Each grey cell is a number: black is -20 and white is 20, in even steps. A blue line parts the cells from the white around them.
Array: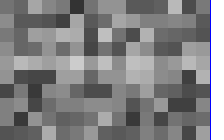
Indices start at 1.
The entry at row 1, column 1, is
-2
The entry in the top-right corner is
-1
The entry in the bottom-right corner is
5
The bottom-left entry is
-7
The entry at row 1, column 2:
-4
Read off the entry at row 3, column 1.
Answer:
-1
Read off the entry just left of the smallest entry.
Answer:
-1
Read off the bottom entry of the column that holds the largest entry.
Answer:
-1
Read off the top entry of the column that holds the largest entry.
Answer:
-12
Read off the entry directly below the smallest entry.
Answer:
6
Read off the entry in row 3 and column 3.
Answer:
5
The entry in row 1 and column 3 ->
6
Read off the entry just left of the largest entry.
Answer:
7
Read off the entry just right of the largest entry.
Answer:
4
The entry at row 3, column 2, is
-4
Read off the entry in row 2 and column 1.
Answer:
2
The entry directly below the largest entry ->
5

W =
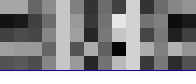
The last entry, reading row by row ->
-7
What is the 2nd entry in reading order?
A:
6
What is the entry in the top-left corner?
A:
6
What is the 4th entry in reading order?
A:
2
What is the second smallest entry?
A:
-18
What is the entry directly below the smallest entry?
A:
9
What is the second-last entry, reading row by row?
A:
-13
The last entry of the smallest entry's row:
3
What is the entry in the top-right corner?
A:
3
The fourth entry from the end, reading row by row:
-11
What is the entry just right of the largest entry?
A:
13
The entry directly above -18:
1
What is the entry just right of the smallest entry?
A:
13
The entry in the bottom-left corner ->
-7
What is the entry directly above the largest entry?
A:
-10
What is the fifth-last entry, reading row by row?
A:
13
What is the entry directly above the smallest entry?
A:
11
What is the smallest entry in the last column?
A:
-16
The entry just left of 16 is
-2

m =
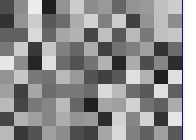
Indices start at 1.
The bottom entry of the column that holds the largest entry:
-7
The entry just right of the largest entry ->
-15
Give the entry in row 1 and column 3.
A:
17
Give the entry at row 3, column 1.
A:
-5
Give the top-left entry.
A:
-8
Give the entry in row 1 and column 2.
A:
2
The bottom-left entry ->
9
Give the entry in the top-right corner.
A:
12
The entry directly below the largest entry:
12
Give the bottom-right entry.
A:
-6
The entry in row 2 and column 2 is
3
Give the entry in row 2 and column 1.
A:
-12

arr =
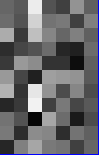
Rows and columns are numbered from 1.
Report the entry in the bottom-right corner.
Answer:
-4
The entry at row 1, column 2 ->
-6
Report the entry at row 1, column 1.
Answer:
-4
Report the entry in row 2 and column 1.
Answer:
-3
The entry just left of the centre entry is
-15
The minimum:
-19
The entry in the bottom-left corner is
-14
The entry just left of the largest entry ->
-11
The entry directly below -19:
2
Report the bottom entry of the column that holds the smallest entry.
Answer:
6
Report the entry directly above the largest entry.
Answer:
16
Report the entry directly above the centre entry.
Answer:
-12
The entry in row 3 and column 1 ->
7
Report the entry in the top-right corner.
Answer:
-5
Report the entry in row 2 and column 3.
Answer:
13
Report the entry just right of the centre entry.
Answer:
4
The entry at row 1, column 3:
17
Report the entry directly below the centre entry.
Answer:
3
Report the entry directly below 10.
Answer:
-7
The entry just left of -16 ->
-3

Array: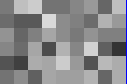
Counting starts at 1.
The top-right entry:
10
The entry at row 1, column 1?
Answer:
-1
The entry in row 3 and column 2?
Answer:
-4
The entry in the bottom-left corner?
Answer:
-2
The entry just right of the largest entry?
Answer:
2
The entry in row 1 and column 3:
12
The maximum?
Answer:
14
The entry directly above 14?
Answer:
-2
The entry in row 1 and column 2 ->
10
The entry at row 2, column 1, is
-3
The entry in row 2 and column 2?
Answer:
-6
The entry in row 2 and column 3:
-6

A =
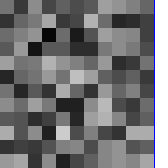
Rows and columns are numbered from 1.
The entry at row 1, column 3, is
2
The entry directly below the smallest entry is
-6
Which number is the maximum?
12
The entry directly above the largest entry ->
-1
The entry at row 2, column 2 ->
-4
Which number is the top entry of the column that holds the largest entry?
-5
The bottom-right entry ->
6
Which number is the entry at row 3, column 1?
-3
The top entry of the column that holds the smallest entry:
-9
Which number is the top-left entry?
-2
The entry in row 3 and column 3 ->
3
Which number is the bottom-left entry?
4
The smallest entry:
-19
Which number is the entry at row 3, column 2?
0
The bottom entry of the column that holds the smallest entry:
2
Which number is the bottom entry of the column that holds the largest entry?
-15
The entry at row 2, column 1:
-12
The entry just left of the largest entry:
-15
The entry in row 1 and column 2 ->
-11
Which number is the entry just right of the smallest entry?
-3
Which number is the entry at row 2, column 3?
-1
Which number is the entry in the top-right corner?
-4
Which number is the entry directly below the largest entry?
0
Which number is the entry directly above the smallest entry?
6
